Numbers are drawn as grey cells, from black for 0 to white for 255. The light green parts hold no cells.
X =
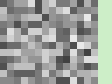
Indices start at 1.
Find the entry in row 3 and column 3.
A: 137
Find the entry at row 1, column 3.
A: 162
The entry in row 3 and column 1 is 177
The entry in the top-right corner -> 108
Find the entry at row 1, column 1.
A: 96
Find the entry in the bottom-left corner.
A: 137
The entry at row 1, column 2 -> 122
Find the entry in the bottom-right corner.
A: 137
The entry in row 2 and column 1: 192

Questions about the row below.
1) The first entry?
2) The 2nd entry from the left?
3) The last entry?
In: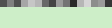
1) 80
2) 128
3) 54

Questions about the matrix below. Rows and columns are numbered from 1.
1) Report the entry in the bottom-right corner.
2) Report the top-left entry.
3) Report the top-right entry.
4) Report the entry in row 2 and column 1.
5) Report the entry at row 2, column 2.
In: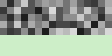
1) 216
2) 143
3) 171
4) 57
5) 129
